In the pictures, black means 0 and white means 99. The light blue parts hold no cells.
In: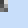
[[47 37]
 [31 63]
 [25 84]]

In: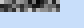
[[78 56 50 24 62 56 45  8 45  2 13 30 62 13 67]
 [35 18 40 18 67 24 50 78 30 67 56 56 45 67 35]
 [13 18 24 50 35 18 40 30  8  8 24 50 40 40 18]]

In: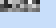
[[74 18 80 69 69 47 24 95 36 12]
 [36 42 63 52 57 47 36 57 47 42]
 [30 18 12 63 30 74 52 63 80 57]]

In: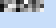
[[34 61 51 67 11 28 98 46 22 56 72]
 [11 82 77 56  6 51 61 77 46 72 93]
 [ 6 40 93 88 40 67 22 61 34 56 28]]

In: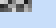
[[81 75 20 52 75 75 10 41]
 [31 36 41 81 36 36 69 58]
 [15 25 64 64 31 25 64 47]]

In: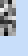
[[94 72 50 44]
 [72 22 67 56]
 [67  5 61 67]
 [61 11 56 38]
 [50 44 72 32]
 [44 61 11 83]
 [32 88 50 77]
 [27 56 77 88]
 [17 22 17 38]]

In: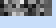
[[28 45 50 55 50 45 50 13 28 45 66 39 39]
 [23  7 39 78 60 72 28 18 23 45 13 39 39]
 [18 72 34 55 60 90 18 60 60 23 55 39 34]
 [ 7 34 50 18 66 23  7 28  7 45 28 34 34]]

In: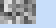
[[70 59 54 43 82 64 32 70 70]
 [64 70 87 49 76 59 37 43 64]
 [49 37 22 59 27 49 76 64 43]
 [43 82 87 49 76 64 32 49 59]
 [32 87 76 49 64 64 37 54 43]
 [27 87 59 54 43 54 49 59 37]]

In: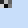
[[83  4 48]
 [16 73 38]]
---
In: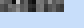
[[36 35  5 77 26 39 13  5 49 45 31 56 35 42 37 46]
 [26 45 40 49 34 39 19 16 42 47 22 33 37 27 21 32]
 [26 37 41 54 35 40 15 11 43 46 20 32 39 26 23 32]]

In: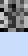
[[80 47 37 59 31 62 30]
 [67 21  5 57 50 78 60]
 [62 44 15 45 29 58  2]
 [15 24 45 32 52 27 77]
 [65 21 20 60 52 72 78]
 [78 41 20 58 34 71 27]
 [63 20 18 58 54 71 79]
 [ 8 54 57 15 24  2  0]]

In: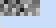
[[13 40 54 18 57 57 63 41 41 59]
 [74 43 35 53 38 80 49 47 50 32]
 [60 37 76 48 10 47 54 54 74 41]
 [43 49 63 30 72 45 78 54 68 69]]

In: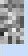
[[69 41 55 54 58 83]
 [35 52 38 50 39 51]
 [77 47 68 64 56 73]
 [61 86 74 64 66 62]
 [43 66 83 50 33 36]
 [72 86 61 44 33 53]
 [51 44 53 58 35 68]
 [30 55 92 42 74 30]
 [88 63 69 74 60 16]
 [72 26 69 47 81 60]
 [69 30 67 31 51 68]]

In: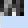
[[54 59 10 30 13  9]
 [62 40 24 25  9 13]
 [47 19 57 24 18 22]
 [36 17 92 24  2 71]]

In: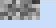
[[69 68 36 79 52 49 45 21 26 60]
 [54 30 48 64 51 35 53 69 75 61]
 [58 43 42 36 50 45 36 37 61 68]
 [37 59 46 77 36 38 53 63 51 39]
 [71 33 71 67 47 67 56 78 66 52]]

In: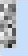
[[78 80 69 82]
 [93 44 44 44]
 [71 52 35 46]
 [66 61 59 94]
 [35 52 69 82]
 [67 82 57 64]
 [63 21 73 44]
 [77 86 33 56]
 [59 84 34 93]
 [74 70 61 86]
 [61 36 30 56]
 [53 13 76 82]]

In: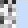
[[12 79 16 37]
 [94 57 87 53]
 [94 35 70 96]
 [93 64 97 70]
 [71 75 75 35]
 [95 89 51 26]
 [79 67 97 75]]

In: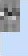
[[52 53 50 55 56]
 [46 56 49 57 54]
 [23 57 36 46 47]
 [37 15 38 33 87]
 [54 65 76 52 37]
 [51 59 55 55 53]
 [45 55 48 56 53]
 [47 58 52 56 54]]
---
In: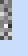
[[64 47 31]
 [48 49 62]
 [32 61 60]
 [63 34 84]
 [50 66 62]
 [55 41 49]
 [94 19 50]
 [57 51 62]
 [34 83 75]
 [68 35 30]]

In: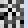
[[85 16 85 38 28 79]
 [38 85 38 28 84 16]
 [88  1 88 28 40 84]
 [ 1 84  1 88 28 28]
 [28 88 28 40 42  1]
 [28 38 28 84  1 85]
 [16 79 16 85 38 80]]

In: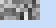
[[58 76 45 45 48 54 55 27 75 82]
 [76 73 70 54 73 31 70 37 48 56]
 [42 44 36 81 57 61 22 56 69 71]
 [50 49 39 46 25 86 29 63 53 47]
 [67 62 64 49 18 90 29 43 59 38]]

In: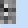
[[59 55 49 36]
 [84 57 54 21]
 [ 8 38 31 35]
 [83 53 56 52]
 [30 43 48 42]
 [41 63 49 64]]

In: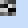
[[47 26 23 72]
 [ 6 84 57 16]
 [81  0  3 78]
 [51 26 50 38]]

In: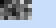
[[20 22 52 34 81 27 31  4]
 [29 53 27 36 44 45 82 17]
 [31 21 16 41 46 20 37 52]
 [36 34 10 24 61 41 56 42]
 [20 59 52 35 56 43 76 58]]
